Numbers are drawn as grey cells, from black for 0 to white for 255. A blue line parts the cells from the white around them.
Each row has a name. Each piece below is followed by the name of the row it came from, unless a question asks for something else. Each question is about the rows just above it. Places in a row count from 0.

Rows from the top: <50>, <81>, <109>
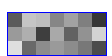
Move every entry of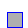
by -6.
[169]
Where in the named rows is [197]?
<50>, 1
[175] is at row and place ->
<81>, 1
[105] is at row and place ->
<109>, 1
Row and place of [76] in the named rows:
<109>, 6
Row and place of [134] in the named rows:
<50>, 3

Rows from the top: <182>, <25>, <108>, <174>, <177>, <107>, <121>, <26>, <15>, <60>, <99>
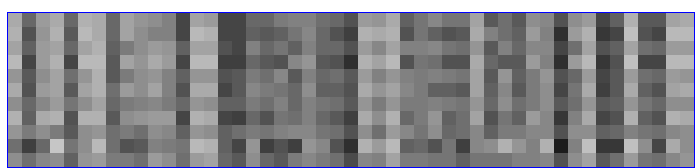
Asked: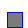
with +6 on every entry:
[129]
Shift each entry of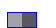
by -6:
[157  83]
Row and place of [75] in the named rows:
<99>, 24
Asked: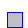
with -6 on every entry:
[186]
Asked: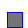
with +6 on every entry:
[123]

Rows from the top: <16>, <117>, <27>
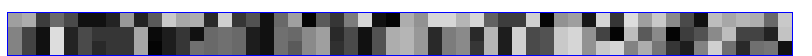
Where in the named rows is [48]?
<27>, 23
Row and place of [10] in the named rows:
<117>, 10
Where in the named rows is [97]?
<16>, 34
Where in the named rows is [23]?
<16>, 41
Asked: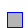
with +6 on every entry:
[187]

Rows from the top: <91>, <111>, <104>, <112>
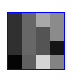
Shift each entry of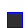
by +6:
[54]
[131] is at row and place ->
<112>, 3
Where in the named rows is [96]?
<112>, 1
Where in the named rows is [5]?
<112>, 0

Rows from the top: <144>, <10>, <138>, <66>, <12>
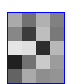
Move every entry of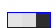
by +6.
[235 229  51]
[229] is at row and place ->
<138>, 0
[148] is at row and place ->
<12>, 3
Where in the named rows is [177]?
<144>, 2
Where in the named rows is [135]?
<10>, 0
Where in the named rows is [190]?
<10>, 2
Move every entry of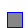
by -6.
[129]

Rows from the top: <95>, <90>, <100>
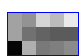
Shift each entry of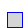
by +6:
[219]
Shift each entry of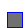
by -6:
[107]
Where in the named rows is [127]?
<100>, 3
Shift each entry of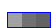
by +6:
[168 119 105]
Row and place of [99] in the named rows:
<90>, 2
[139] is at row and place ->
<100>, 4
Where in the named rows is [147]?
<95>, 1

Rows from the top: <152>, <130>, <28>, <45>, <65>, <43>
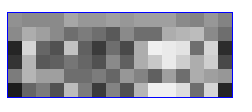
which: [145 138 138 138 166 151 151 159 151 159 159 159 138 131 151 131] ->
<152>
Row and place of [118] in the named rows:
<45>, 4
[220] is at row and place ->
<43>, 12
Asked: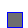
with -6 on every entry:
[104]
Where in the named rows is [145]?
<152>, 0
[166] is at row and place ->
<152>, 4

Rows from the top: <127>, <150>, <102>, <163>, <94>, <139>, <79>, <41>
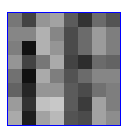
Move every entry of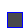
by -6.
[69]
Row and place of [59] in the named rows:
<79>, 5
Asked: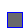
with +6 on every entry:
[113]
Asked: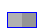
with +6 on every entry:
[183 155]
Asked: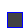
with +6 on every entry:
[73]
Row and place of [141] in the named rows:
<41>, 7

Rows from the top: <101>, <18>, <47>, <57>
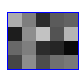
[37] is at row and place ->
<47>, 3
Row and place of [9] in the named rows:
<47>, 4
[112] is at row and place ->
<57>, 3
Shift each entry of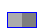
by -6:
[166 120]

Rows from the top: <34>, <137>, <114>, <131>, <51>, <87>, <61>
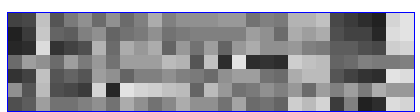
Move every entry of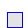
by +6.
[233]
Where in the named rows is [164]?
<61>, 16
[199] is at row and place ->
<137>, 2
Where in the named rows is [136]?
<61>, 11
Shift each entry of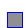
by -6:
[138]
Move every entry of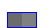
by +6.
[113 134]

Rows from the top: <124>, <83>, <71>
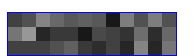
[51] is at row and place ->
<83>, 8
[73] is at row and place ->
<83>, 6
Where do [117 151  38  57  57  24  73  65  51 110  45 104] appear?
<83>
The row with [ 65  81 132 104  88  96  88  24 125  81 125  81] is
<124>
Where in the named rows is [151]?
<83>, 1
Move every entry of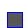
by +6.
[94]
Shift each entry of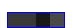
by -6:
[51 51 18 67]

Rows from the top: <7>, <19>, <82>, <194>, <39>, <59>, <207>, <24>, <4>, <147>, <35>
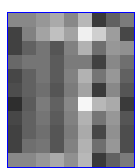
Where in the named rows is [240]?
<19>, 5
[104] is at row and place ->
<194>, 0

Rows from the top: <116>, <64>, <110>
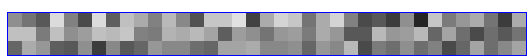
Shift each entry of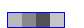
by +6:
[191 142  88 204]
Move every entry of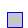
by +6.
[204]
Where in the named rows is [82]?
<116>, 13
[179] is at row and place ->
<64>, 11
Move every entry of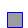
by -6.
[151]

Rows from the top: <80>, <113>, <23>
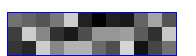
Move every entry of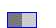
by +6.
[126 211]
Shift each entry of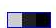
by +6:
[211  39   9]
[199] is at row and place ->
<113>, 11
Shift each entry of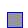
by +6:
[156]

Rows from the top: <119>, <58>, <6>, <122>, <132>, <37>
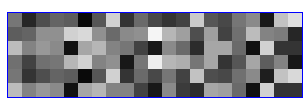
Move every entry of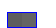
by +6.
[ 99 106]
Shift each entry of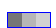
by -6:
[112 176 203]
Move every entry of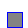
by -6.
[125]
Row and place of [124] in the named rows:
<58>, 19
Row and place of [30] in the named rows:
<132>, 18
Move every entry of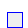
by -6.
[232]

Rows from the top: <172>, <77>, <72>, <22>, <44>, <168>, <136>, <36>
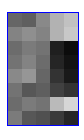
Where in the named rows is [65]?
<168>, 3
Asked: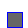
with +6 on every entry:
[108]

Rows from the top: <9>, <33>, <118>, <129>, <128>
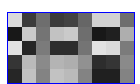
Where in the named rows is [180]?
<129>, 3
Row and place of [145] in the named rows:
<129>, 5
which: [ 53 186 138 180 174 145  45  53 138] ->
<129>

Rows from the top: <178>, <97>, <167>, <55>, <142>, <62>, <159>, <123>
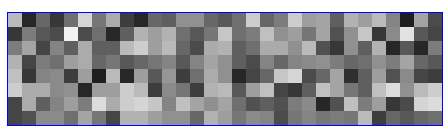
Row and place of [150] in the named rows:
<142>, 11
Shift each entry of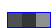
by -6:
[ 75  49 138]
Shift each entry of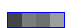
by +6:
[ 75 130 117 164]
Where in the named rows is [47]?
<142>, 24
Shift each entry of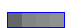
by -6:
[ 97 126 132 138]

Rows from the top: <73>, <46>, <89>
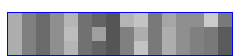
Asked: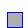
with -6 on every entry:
[168]
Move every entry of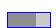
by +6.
[149 149 209]
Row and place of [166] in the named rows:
<73>, 11
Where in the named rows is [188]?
<46>, 4

